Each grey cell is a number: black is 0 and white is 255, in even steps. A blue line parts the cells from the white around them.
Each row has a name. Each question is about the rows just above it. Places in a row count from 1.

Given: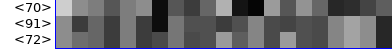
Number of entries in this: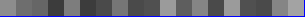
19
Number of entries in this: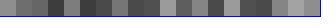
20
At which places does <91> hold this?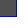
9 10 12 16
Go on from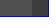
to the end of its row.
[ 80 133  74  68  80  74 133 163 141  39]
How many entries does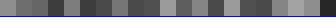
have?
21
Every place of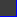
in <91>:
2 4 6 11

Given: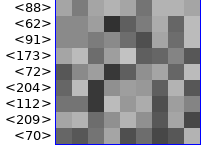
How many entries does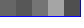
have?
5
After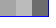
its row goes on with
[158 194  95 102 132  87]
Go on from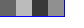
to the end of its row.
[158 152  95 179  87]
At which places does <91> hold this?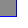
1 2 4
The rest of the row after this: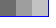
[ 95 102 132  87]
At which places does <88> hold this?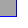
1 3 5 9
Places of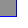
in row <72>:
6

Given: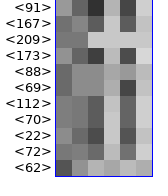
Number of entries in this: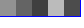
5
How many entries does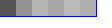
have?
6
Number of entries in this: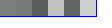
6
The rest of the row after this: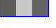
[207]
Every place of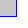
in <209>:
3 4 5 6

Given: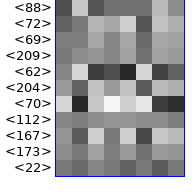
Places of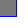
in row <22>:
1 4 6 8
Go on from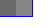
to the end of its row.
[121  98 121  91 121]
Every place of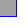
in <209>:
5 7
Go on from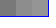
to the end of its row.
[133 161 113 161 155]
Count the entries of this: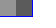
2
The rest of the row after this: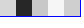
[231  60  46]

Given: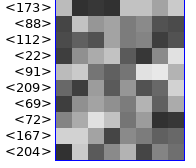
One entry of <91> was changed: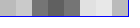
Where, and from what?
8, [179]
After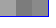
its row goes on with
[82 75]
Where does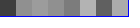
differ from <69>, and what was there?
3, [163]
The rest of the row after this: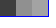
[144 124 179  96 171]

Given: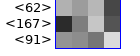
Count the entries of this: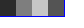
4
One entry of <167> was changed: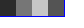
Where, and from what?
2, [126]

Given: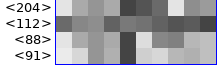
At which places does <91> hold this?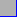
4 9
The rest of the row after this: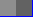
[121 114  98  84  91  68]
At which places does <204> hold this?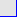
1 8
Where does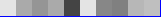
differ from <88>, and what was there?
6, [221]
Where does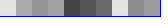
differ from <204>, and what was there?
4, [170]
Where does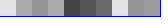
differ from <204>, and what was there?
9, [142]
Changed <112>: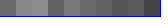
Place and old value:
6, [114]

